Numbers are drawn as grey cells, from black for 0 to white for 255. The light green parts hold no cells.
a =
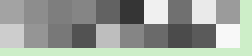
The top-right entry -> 155
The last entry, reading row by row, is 248
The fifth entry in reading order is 98
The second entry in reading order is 141
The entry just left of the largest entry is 90
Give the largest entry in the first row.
240

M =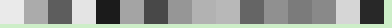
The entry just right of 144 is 123
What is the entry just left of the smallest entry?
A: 228

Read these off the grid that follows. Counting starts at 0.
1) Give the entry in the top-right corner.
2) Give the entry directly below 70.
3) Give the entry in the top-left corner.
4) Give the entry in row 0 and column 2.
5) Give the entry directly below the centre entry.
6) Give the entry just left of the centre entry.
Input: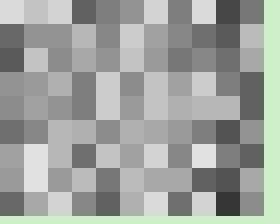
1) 119
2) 89
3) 218
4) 210
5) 176
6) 203

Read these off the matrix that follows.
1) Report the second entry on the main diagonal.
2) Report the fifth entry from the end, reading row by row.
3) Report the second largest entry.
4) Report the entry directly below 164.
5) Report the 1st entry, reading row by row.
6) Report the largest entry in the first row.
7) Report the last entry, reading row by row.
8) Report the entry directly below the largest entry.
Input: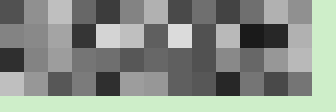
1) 137
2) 87
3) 212
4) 157
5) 81
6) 191
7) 117
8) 95

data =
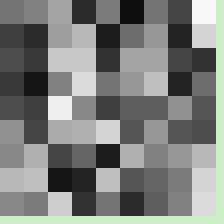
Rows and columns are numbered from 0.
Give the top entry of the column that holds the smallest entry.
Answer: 14
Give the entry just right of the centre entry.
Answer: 93
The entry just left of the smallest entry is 123
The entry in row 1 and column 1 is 43
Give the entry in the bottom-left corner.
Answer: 136
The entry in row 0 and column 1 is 130
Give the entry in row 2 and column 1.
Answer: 57
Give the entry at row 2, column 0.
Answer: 77
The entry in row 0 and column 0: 116
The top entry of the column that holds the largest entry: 248
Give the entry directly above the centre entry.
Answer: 116
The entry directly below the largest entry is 212
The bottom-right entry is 219
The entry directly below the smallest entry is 109
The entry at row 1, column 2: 158
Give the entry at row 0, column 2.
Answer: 164
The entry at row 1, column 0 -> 63
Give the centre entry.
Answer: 63
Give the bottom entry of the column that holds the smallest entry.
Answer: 43

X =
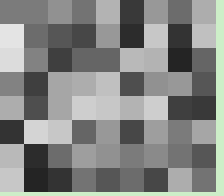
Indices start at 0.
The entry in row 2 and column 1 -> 130
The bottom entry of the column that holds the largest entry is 199
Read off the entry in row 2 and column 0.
220
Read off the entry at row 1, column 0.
228
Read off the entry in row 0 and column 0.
123
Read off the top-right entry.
173
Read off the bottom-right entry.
115
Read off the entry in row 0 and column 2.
145
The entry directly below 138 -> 71
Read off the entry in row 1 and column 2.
86
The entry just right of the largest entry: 108

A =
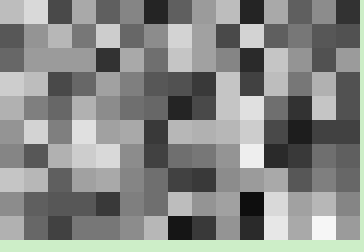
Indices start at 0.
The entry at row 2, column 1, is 155
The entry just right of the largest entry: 155
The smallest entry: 14
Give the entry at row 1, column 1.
148
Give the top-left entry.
189
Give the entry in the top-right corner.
50
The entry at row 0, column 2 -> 73
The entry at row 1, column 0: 87
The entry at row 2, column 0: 103
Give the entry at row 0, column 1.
217
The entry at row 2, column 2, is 155
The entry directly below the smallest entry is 42
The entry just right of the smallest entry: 217
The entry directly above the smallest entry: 155
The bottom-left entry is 177
